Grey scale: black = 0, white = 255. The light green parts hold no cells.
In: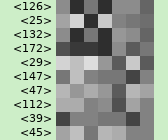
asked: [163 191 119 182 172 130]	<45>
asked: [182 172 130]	<45>
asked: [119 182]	<45>
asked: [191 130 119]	<147>
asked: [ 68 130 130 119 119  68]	<39>
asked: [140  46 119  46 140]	<126>
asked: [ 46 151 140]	<132>

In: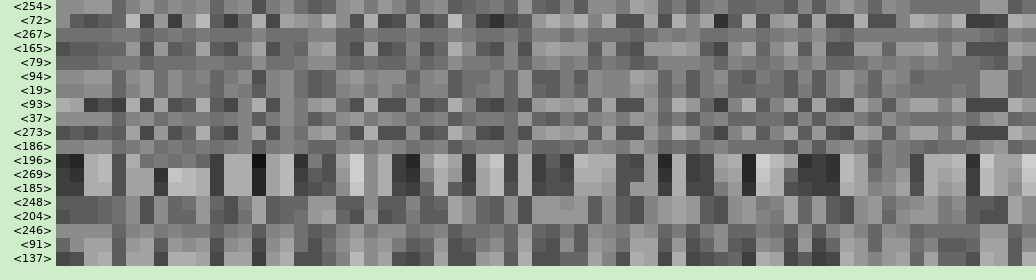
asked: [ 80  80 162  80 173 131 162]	<72>
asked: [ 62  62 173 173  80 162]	<185>
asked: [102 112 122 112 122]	<267>

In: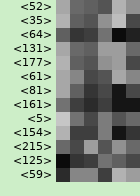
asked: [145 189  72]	<35>
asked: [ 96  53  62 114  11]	<64>
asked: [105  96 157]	<131>

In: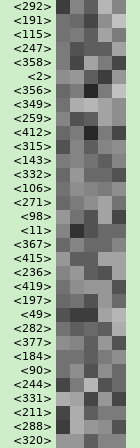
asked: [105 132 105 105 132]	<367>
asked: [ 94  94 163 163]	<415>
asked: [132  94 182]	<292>

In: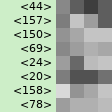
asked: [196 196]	<150>
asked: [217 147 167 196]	<158>
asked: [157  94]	<157>
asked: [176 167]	<69>
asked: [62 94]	<44>
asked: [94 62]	<44>

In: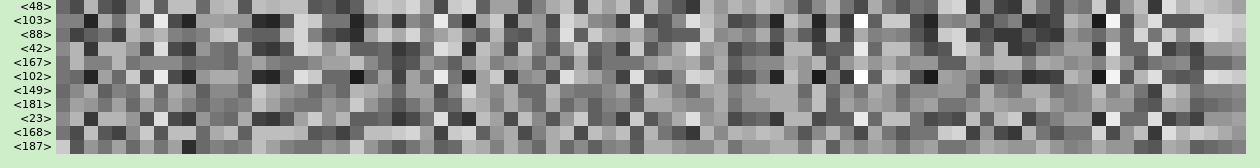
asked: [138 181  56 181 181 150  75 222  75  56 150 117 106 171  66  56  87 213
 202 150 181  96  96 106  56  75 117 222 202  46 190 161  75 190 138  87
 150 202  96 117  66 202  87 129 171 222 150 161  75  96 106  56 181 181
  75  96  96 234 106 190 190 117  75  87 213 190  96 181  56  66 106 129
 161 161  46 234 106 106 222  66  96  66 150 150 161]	<42>
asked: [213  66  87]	<88>
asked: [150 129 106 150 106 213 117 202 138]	<88>
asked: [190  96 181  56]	<42>

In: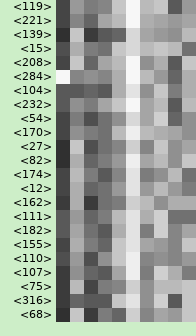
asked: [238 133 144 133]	<110>
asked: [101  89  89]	<316>
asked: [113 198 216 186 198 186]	<15>

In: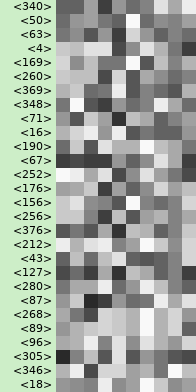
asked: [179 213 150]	<268>
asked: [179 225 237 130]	<212>

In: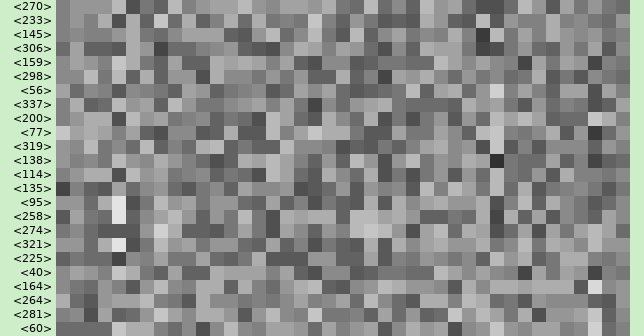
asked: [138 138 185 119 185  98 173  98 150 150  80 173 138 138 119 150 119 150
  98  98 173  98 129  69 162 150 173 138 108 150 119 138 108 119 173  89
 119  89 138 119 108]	<298>
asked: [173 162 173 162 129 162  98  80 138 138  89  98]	<159>

